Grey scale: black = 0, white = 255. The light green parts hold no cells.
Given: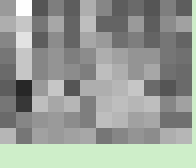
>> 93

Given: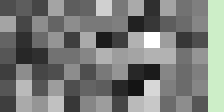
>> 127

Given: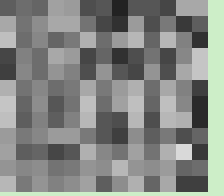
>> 168

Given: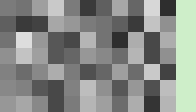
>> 46

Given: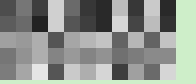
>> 41

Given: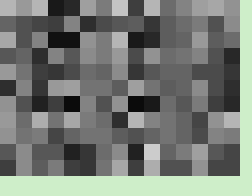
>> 146
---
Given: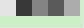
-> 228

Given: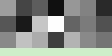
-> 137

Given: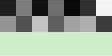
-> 148

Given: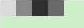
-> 218

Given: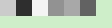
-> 203

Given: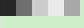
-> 39
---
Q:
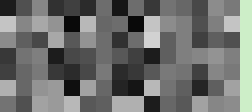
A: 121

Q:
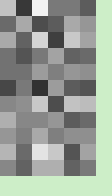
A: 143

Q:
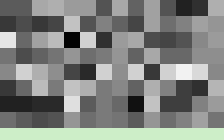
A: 181

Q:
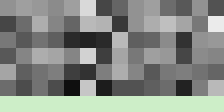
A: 133

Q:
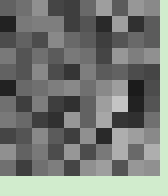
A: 135
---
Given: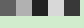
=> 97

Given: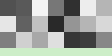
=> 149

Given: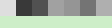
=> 149

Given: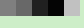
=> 104

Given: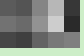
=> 106

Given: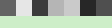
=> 99

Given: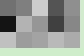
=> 150
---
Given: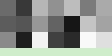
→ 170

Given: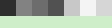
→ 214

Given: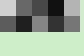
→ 180

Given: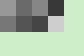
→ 56

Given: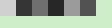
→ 82

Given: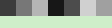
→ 160

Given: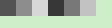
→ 194
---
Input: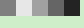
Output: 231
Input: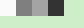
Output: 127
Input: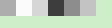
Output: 251
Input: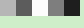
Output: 92
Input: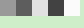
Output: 93
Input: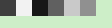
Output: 242
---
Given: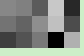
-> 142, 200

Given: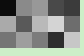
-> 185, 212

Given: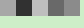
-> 190, 190

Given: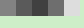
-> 64, 221

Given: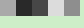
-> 71, 220

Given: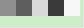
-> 217, 247

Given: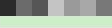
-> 197, 197
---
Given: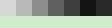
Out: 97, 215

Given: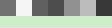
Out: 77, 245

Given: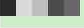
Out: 189, 218

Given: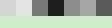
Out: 30, 227

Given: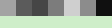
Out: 124, 207

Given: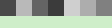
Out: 59, 207

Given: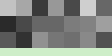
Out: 103, 207
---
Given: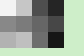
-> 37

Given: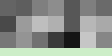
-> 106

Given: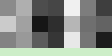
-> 62

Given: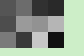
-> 41

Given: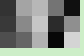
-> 16

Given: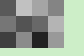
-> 132

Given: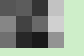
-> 194

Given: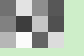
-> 87

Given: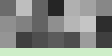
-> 135

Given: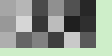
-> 39
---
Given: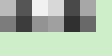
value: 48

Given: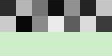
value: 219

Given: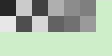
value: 113

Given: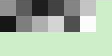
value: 79

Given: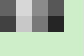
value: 120

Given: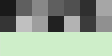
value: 59

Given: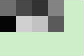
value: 194

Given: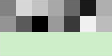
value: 240

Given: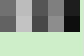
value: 141

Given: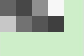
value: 85
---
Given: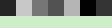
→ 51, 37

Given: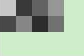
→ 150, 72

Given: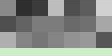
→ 209, 175

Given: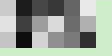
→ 233, 196

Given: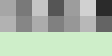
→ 43, 177

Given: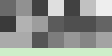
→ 238, 170
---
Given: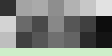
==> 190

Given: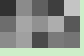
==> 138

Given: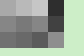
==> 113

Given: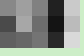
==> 96

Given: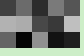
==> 100

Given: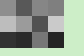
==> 50

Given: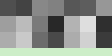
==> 172

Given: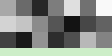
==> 65
